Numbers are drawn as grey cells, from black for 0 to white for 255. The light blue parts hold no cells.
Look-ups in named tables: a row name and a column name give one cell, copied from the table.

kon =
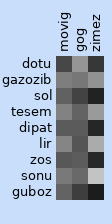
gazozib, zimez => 146
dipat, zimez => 38
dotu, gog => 149
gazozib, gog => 119
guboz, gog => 62
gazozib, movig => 126
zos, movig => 88
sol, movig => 97
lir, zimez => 171
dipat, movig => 91
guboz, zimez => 28
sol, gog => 67
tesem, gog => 99
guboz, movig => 99
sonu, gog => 105
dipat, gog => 91
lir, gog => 85
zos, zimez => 40
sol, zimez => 34
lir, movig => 133

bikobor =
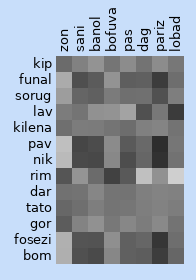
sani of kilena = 124
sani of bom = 80
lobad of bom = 102
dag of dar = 127
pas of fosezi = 96
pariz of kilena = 132
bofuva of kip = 117
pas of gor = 135
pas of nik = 77
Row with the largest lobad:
rim

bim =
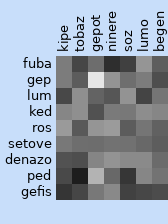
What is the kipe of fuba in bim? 124
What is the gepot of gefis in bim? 120
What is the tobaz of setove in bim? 110
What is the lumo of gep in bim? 124
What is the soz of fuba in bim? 64
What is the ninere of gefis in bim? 137
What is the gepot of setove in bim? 109
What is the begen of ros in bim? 97
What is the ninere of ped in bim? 104
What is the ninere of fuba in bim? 46
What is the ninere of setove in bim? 114
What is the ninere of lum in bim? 86
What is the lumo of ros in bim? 117
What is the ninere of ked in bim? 122
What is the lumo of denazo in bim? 138
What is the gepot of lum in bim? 99
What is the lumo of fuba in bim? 149
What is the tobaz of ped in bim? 29
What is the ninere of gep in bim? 148
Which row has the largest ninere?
ros

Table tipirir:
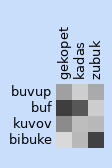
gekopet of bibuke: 217
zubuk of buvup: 170
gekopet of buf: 62
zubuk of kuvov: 184
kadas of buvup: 206
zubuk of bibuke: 65
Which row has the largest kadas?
buvup

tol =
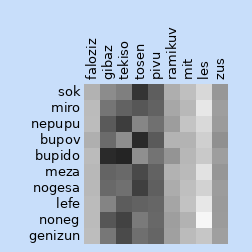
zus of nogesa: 156
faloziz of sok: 178
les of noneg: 246
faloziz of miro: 187
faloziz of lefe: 187
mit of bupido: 183
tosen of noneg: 122
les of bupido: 201
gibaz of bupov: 107
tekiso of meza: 105
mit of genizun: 187
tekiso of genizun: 74

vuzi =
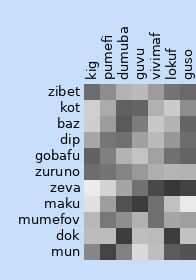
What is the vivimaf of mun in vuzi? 190
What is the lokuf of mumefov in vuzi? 165
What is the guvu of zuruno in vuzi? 153
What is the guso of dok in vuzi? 193
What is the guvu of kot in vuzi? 100
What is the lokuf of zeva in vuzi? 55
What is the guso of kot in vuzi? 141
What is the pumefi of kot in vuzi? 170
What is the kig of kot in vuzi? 207
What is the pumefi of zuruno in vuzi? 116

